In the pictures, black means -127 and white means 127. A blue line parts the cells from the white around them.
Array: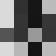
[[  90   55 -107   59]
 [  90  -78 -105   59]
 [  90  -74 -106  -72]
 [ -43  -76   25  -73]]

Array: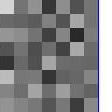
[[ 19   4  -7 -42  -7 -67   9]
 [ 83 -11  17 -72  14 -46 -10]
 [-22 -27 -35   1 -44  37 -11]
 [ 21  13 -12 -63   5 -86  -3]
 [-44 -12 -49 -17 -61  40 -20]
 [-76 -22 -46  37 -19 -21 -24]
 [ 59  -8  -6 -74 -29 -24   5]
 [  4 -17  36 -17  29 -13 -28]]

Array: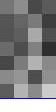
[[-35  51  10  75]
 [ -9  13 -54 -36]
 [-42 -26  -5 -65]
 [-44 -33  41 -48]
 [-20 -50   1 -81]
 [-56  -4  50   9]
 [ 10  21 -49  16]]

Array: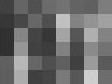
[[-33  45 -63 -58  -5 -39  78 -18]
 [-62 -26 -46 -20 -13 -28 -31  -2]
 [-72 -56 -24 -48  64   3  18  32]
 [-78   5 -59 -72  36 -41  47   3]
 [-78  22 -62 -66   1 -56  10 -12]
 [-31  55 -25 -48 -31 -63  27 -37]]

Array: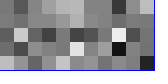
[[  61   20  -26   17   68   10   20  -11   10   -1  -92]
 [  -7  -40    5   32   53   56    3    3  -71   13   61]
 [  -4  -14    7    8   24   49    9    2  -17   -4   -6]
 [ -33   74  -28  -61   -5  -59  -44   -6  109  -49  -11]
 [ -18  -52   13    1   -5   99    4   30 -108    2  -13]]

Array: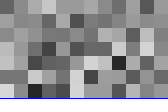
[[ 87  11 -89 -31 -51  84  27  27 -42  53   4  23]
 [-27  11  43  70  26  25  39  10 -17  31 -40  25]
 [ 31   7  11 -25  40 -47  -4 -12   4  26  11  15]
 [ 10  32  17  -7  -8  10 -12  49  38 -34  61   0]
 [ 59  24 -16 -60  23 -45 -23 -24  76  -2  84   8]
 [ 65  33 -55 -30 -26  24  83  64 -87  44 -29  35]
 [ -9  -9  73  32 -12  82 -58  29  27 -37  19 -22]]

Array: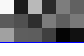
[[  33  -33  -34  -64 -123 -110]
 [ 120  -99   57  -84   -2  -30]
 [ -36  -47  -81   -3  -33   -6]]
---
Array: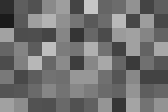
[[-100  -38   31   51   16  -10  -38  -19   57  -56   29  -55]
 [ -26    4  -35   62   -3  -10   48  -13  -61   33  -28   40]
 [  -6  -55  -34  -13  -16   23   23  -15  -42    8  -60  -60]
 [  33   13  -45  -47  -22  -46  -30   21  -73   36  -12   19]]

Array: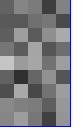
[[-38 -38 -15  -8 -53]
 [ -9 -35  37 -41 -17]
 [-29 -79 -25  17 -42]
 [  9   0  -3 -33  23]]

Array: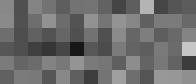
[[  10  -46  -17   18  -19  -44   18  -10   19    7  -31   -4   -4  -22]
 [ -41  -48  -63  -73  -57 -104  -39  -51   -4  -27  -33   -5  -20   70]
 [ -30   -4   -6  -41    8  -32  -65  -11   31  -17  -42   24   23   15]]

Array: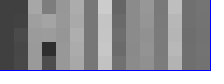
[[-63 -61  31  36  24  41  -8  68 -21  11  21  -5  55 -15 -12]
 [-63 -56  26 -81  24  43  -8  71 -20  10  19  -4  56 -16 -12]]

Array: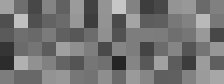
[[-48  64 -47 -28 -20  23 -66  19 -53  37 -34 -32  -7   2  57  -7]
 [-74 -20 -10 -35  32  15  -1 -53   5  -2 -59 -19   5 -42 -10  22]
 [ -2 -23 -23  19  23  -8 -12  14 -21  26   6 -32 -31   2  27  39]]

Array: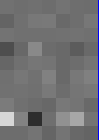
[[-27 -15  -7  -6 -22 -17  -8]
 [-49 -23   9 -19 -22 -35 -22]
 [-15  -8 -14   1 -22  -7   0]
 [ -4 -15 -19 -23  -7 -11 -22]
 [-18 -18 -11 -26 -11 -23 -27]]

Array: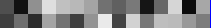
[[-65 -17 -84  36 -13 -64  19 106 -60  82  -8  62  59  25  -3]]
